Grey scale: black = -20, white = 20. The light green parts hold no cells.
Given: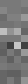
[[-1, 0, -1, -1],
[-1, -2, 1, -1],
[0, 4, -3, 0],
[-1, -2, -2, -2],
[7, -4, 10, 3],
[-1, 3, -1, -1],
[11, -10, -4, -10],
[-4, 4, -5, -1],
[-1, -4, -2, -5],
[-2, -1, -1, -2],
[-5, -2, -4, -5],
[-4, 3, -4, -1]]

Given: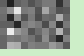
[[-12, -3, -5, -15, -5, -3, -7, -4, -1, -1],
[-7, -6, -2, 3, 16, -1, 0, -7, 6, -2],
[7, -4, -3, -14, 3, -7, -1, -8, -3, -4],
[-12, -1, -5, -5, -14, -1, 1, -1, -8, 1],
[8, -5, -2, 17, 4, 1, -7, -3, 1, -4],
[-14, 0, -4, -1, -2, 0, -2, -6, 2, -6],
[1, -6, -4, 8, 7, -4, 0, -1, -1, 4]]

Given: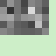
[[-1, -5, -6, 3, -2, -9, 1],
[-2, -8, 3, -12, -2, -7, 14],
[7, -1, 5, 6, -1, 3, 4],
[10, -5, -6, 1, -5, -6, -9],
[-4, 1, 1, -1, -4, -5, -5]]

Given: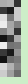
[[8, -12, 7],
[-16, 12, -11],
[-1, 12, 15],
[6, 0, 17],
[7, -12, 1],
[-11, 7, -17],
[-2, -1, 17],
[-16, 3, -11],
[-3, -1, -17],
[8, 1, 14],
[5, -3, 12]]

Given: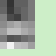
[[-5, -1, -5, -12, -5],
[-4, -1, -4, -11, -6],
[-4, -1, 0, -8, -10],
[4, 3, 2, 5, 7],
[7, 5, 5, 10, 10],
[-3, -1, -1, -7, -6],
[9, 5, 11, 18, 10]]

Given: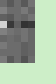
[[-6, -2, -3, -6, -3],
[-1, -4, 0, -3, -3],
[-4, -2, -5, -6, -3],
[-12, -11, 13, -11, -5],
[-2, -4, 0, -2, -3],
[-2, -4, -4, -3, -4],
[-5, -4, -1, -3, -3],
[-5, -4, -3, -3, -3],
[-7, -3, -1, -6, -3]]

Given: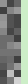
[[-9, -4, 3],
[1, 4, -10],
[-7, -9, 3],
[-7, -9, 4],
[-9, -5, 1],
[-3, -10, -3],
[1, 3, -3],
[-2, -2, -2],
[-3, -10, -4],
[-2, 4, -6],
[10, -9, -9],
[-1, 13, -7]]
